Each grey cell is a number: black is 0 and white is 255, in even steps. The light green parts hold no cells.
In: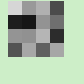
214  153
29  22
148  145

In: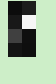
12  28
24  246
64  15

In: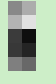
136  172
179  225
59  14

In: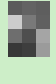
91  99
204  121
110  78

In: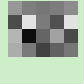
151  126
75  227
181  14

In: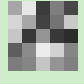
166  231
214  167
198  56

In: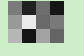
123  33
153  235
182  20
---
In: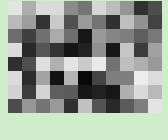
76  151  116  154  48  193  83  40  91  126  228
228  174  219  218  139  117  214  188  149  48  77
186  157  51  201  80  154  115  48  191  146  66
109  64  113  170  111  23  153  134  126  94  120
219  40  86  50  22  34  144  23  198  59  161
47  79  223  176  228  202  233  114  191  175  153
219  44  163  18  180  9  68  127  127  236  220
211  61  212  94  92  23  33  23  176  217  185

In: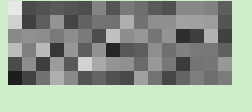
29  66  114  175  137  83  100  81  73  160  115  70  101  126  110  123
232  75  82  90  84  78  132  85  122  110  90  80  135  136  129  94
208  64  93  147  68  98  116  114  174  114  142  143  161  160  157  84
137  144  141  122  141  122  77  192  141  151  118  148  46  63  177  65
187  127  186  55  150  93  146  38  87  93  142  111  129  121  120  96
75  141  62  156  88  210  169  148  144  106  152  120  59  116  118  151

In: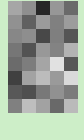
128  190  162  105  186
166  143  39  151  106
145  96  155  128  156
135  142  72  127  85
118  83  152  131  179
107  125  165  225  87
64  163  188  154  218
88  79  120  145  123

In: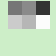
203  182  252
118  138  51

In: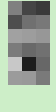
155  153  122
128  69  58
78  112  120
161  157  151
123  105  113
200  29  103

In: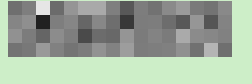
115  120  153  129  116  124  146  130  157  124  126  128  144  113  180  111
111  126  230  107  149  169  169  127  88  125  114  138  154  122  115  137
133  143  33  126  134  102  135  110  56  124  125  109  88  150  85  131
145  124  101  140  126  74  108  104  149  123  131  123  170  139  135  129
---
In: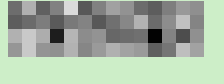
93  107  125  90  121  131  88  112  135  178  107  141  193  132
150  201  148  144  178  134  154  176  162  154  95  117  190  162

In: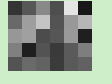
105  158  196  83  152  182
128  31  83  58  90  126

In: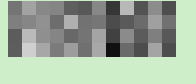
127  134  145  109  176  114  118  76  90  107  160  113
93  207  167  123  157  112  168  17  106  77  164  77

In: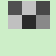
192  42  137

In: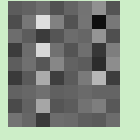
77  119  222  129  82  116  15  120
60  109  215  113  84  111  55  126
58  90  171  62  91  122  182  61
74  98  166  85  92  114  126  88

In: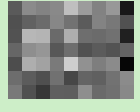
80  97  107  135  114  91  131  120  81
102  142  150  87  110  81  91  83  99
109  92  79  113  71  100  96  114  139
